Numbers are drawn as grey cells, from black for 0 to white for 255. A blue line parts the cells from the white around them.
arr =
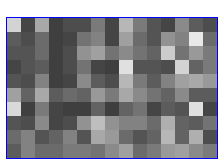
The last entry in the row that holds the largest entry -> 107
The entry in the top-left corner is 211
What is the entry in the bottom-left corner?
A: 92
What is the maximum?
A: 232
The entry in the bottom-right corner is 122
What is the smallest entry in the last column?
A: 69
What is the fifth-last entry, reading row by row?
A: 122
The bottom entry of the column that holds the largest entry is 138
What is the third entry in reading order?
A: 168
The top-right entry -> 77
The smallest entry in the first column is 69
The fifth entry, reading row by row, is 77
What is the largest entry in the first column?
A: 217
